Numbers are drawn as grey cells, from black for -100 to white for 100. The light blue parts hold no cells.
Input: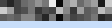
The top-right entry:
60
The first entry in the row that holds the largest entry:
-47
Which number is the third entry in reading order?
-47
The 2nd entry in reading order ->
-70
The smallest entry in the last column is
-57
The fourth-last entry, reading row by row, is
-27
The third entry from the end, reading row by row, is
-7
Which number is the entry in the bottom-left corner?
-27
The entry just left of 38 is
15
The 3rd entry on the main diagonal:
-27
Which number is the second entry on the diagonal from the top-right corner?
48
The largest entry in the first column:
60
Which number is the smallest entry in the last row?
-93
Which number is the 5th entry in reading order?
-7
